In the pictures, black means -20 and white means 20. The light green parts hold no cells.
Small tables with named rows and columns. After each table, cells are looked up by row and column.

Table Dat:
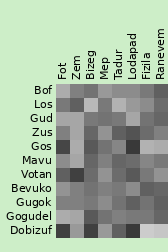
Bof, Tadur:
2
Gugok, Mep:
2
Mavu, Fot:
2
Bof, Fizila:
-1
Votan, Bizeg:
-3
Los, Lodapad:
4
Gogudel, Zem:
6
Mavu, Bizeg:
-4
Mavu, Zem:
6
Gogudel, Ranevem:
-4
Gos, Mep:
-2
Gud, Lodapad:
6
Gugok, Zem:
0
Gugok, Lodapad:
-5
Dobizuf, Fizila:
12
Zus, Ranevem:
0
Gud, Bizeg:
-1

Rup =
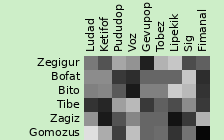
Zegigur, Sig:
-8
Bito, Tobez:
0
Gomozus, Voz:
10
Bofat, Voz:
-13
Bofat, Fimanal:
-13
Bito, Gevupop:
0
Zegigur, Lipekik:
11
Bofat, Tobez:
-4
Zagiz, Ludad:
3

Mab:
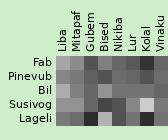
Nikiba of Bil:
-2
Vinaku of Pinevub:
-3
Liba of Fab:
6
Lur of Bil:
-2
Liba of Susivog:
3
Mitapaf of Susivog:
3
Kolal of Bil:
-2
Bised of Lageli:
8
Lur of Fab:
-6
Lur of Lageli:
-2
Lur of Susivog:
1
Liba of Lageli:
-1
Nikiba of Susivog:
-7
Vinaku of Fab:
-4
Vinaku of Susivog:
-1
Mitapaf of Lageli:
-3
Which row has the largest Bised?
Lageli

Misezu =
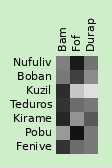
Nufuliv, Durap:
-2
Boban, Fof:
-10
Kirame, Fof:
3
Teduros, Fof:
-3
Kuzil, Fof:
11
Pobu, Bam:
4
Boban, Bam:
-1
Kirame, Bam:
-14
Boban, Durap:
2
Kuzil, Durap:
15
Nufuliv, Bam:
0
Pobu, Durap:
-1
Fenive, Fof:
-3
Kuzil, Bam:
-13
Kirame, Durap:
-6
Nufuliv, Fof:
-16
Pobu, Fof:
-17

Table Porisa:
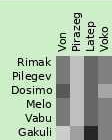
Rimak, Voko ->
0
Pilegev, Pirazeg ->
10
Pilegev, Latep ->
-4
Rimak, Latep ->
-4
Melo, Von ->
-1
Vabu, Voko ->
0
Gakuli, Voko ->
0
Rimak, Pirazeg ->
10
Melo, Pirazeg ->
10
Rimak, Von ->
-1
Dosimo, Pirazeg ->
10
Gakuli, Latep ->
-14
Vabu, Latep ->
-4
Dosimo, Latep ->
-4
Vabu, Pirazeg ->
10
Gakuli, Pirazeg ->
5
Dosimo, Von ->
-6
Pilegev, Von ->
-1
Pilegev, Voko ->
0
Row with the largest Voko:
Dosimo

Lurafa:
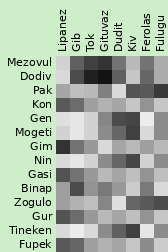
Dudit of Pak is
14
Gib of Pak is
10
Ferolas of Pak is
-6
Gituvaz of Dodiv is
-17
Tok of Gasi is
4
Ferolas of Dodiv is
-4
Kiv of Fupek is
11
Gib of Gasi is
-2
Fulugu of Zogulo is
-8
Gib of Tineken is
17
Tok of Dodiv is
-15
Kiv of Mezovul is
9

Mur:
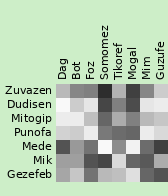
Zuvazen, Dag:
9
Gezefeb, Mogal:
15
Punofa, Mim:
17
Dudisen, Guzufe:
17
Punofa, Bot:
12
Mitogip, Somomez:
-4
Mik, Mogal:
-4
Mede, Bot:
4
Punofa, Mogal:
-4
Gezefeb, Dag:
6
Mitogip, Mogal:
0
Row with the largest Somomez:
Mede

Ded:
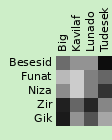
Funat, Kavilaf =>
12
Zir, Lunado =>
-14
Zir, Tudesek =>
1
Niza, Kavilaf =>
12
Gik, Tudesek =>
6
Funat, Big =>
9
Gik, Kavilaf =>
3

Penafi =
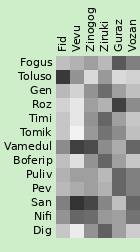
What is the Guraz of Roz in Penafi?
-10
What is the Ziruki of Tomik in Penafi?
-2
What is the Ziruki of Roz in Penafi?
8
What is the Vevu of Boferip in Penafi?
15
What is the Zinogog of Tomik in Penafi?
4
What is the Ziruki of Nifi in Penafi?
4
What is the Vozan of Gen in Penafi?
10
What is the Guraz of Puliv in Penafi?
-4
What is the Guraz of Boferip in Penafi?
5
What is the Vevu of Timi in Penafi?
16
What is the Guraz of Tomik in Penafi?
2
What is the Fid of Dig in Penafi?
11
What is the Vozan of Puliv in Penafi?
0
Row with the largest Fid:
Roz

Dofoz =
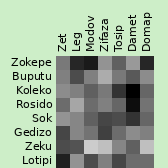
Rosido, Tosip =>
-4
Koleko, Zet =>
2
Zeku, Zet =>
-8
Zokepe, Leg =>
-14
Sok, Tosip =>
-8
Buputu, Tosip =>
-1
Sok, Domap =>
-4

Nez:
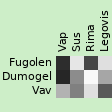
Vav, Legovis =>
-6
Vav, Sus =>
0
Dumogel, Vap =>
-14
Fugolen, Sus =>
16
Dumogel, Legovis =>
6
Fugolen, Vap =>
-13
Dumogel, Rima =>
19
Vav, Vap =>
8
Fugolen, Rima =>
-9
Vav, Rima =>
15
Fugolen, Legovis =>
15
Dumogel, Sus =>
2
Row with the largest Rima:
Dumogel

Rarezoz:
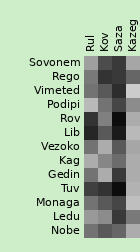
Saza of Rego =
-11
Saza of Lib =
-16
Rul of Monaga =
-2
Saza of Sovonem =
-11
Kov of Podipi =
-2
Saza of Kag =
-3
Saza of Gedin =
-11
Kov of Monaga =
-6

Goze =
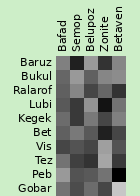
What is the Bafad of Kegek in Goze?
-3
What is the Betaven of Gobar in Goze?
11
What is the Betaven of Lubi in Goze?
-2
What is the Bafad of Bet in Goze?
-5
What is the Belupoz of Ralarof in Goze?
-9
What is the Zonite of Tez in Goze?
6
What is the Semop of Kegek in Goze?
-11
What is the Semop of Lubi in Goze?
-11
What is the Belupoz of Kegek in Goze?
-1
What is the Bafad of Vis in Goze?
-9
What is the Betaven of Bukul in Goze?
2
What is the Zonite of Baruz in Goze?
-12
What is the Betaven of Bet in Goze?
-9
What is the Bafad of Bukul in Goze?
-4

